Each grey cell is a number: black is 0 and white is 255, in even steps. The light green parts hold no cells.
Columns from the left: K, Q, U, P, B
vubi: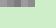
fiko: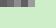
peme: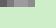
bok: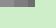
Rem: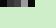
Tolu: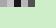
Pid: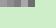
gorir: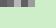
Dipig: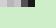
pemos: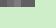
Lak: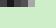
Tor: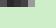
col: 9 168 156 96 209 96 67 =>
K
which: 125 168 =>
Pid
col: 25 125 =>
U
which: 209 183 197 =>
Dipig
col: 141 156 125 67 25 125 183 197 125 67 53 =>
U
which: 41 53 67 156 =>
Tor
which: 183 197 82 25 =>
Dipig

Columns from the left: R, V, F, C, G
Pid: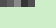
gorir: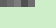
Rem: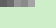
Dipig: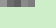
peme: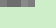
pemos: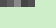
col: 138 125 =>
F
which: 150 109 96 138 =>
Dipig

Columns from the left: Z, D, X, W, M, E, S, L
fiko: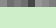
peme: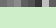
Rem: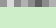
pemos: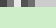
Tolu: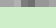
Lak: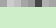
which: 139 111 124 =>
fiko
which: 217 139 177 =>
Rem
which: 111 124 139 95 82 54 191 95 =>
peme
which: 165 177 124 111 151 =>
Tolu
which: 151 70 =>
Lak
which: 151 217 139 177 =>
Rem
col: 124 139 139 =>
X

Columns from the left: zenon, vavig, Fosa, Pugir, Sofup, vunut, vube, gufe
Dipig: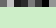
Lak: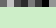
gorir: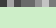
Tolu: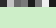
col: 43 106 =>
Pugir
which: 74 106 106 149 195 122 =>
gorir
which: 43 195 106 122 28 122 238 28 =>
Tolu
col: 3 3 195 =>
vube
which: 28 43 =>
Dipig
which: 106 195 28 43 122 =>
Dipig

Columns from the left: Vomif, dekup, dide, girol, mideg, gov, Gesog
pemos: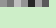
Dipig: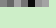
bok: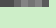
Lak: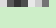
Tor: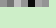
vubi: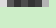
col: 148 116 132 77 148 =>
girol
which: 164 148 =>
Tor
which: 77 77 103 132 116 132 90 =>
bok
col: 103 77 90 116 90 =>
dekup
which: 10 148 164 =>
Dipig
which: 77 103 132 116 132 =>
bok

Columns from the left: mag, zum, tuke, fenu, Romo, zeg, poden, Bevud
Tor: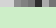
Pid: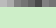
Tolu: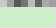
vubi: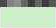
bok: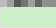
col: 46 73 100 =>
zeg
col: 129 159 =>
zum
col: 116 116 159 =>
Bevud

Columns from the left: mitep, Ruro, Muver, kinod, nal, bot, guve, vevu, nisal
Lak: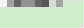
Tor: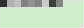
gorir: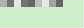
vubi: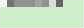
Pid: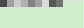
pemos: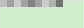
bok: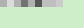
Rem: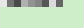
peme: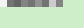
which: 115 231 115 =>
gorir
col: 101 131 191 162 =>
bot
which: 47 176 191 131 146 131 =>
Tor

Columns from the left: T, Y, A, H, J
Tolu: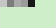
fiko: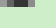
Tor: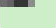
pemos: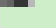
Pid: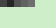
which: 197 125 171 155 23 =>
Tolu
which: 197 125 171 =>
Tolu
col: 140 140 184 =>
J

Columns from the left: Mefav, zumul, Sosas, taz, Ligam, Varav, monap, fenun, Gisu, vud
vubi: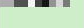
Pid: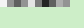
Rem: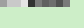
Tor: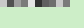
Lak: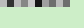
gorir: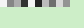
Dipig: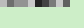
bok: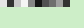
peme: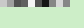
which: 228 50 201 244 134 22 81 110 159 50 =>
bok
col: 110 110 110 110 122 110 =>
fenun
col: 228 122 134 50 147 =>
taz
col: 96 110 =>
fenun
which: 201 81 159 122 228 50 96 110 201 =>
Tor

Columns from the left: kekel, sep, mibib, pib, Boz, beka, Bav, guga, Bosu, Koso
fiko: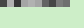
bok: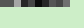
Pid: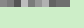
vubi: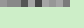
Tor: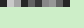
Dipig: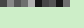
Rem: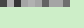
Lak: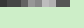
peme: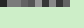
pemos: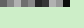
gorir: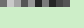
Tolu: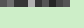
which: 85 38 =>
Tolu
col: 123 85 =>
Bav
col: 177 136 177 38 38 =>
guga
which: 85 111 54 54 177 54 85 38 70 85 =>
Tolu

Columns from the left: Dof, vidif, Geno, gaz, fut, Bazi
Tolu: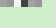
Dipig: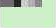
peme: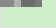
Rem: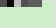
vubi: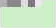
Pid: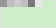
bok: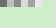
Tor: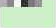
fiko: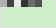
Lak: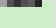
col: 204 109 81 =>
gaz
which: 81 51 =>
Lak
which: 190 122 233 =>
Pid
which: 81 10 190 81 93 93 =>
Rem
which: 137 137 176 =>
peme
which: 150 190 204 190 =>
Pid
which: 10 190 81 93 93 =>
Rem

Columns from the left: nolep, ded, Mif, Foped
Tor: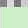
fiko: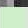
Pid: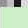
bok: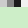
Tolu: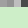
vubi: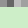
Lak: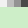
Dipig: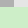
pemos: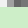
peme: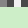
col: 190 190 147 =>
Mif
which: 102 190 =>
vubi
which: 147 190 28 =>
Pid
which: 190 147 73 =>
Lak

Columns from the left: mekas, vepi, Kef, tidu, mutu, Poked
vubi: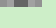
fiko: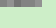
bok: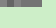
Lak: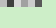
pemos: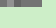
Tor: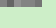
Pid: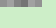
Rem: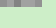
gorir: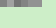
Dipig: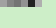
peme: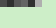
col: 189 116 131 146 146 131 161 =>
mekas
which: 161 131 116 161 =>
Pid

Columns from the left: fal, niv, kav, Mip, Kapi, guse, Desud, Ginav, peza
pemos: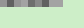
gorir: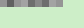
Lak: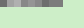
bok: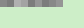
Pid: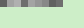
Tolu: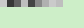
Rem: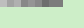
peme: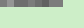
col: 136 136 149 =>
guse
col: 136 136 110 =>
guse

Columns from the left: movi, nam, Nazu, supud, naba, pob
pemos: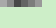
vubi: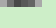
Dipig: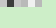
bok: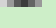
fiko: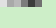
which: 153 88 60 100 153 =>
bok
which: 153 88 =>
bok
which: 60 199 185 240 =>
Dipig

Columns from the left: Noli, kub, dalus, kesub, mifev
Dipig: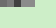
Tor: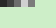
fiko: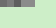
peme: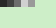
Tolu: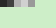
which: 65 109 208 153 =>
peme
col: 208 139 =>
kesub
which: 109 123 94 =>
fiko

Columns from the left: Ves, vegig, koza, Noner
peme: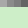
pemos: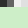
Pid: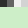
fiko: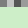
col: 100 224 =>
Noner
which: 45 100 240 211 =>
Pid

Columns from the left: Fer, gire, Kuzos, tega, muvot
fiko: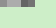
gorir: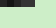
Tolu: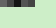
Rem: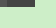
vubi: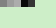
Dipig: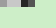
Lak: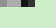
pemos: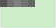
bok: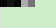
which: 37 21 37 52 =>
gorir
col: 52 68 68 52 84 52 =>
muvot

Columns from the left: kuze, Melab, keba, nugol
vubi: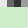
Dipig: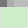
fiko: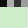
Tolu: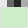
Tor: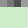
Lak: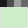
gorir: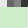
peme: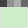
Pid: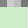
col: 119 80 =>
Melab
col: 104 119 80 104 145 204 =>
Melab
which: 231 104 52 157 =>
vubi
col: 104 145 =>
Melab

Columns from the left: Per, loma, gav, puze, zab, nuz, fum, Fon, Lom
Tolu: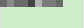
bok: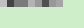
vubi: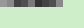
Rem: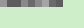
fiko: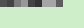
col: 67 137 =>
loma
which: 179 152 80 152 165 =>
bok
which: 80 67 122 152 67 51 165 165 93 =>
fiko
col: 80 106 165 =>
Fon
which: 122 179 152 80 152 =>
bok

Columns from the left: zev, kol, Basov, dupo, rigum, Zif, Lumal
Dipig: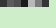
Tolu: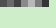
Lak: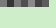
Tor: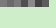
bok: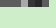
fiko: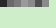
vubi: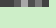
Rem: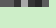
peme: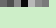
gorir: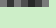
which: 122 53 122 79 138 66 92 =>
Lak
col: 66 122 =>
Basov
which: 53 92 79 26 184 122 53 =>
Dipig
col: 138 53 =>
rigum

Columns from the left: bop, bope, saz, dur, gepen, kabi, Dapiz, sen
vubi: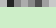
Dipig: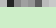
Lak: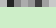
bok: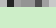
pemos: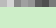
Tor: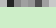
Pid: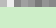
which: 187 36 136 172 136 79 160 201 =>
vubi
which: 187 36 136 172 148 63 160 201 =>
Lak
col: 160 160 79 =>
Dapiz
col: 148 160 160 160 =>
dur
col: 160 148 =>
Dapiz
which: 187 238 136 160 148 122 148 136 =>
Pid

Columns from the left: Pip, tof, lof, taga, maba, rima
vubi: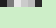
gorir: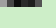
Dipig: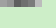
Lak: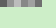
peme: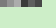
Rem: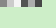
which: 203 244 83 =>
Rem
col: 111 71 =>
rima
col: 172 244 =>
lof

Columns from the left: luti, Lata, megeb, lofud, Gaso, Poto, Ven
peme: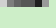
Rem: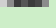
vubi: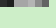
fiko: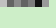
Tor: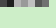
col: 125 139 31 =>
Lata
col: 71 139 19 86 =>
Poto

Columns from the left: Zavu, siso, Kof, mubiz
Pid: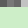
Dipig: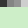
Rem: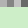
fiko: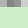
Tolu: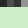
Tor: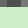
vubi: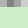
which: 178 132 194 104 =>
Rem
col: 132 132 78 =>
siso
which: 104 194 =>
Pid
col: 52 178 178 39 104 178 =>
Zavu

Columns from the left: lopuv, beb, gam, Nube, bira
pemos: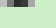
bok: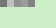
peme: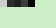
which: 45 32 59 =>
peme
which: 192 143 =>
bok
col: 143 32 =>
gam
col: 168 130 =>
bira
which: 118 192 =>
bok

